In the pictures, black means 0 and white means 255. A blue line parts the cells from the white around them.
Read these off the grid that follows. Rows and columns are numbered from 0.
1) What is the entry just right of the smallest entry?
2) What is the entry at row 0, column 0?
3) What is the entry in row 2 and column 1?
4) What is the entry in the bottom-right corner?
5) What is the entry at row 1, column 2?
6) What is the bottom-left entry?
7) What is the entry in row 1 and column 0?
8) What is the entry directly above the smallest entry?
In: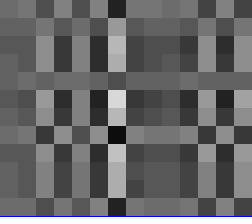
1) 129
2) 108
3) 87
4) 67
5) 117
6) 108
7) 98
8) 183

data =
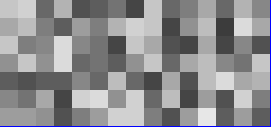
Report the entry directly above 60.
104
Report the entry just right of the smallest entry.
219
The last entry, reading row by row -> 93
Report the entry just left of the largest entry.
157
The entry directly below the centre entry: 104
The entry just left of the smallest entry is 189
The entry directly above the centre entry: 198
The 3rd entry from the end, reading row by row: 93
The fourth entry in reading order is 179
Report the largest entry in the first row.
209
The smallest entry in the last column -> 81
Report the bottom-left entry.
157
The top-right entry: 135
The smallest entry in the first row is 69
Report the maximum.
231
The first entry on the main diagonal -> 198
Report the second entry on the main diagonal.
189
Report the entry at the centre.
145
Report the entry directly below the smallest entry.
69
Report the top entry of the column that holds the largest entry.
168
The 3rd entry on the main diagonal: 135

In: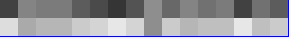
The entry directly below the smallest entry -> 231
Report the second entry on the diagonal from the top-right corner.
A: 191
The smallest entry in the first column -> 65
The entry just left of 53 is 74
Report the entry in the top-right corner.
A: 92
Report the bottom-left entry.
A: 221
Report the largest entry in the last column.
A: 203
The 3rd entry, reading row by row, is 123
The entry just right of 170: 182

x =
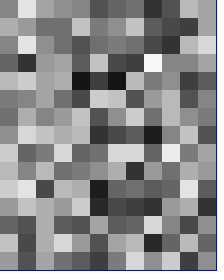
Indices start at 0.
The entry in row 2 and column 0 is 133
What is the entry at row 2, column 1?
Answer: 227
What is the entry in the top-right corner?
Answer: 164
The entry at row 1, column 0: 174
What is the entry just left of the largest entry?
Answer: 63
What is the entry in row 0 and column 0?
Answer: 133
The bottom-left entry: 154
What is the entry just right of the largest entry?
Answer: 133
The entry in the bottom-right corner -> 143
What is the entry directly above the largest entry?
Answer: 73
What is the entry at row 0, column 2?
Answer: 164
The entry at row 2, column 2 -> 143
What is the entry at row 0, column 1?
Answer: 227
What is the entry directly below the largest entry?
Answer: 123

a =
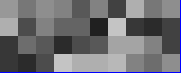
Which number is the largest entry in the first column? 175
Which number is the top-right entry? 142
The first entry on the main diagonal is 152
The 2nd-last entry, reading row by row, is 109
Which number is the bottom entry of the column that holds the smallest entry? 175
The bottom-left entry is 55
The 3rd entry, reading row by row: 142
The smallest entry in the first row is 65
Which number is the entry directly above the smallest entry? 130
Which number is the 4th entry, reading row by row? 130
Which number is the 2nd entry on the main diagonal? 76
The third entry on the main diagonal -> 88

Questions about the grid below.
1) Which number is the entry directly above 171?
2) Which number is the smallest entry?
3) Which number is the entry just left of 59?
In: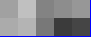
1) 161
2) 59
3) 120
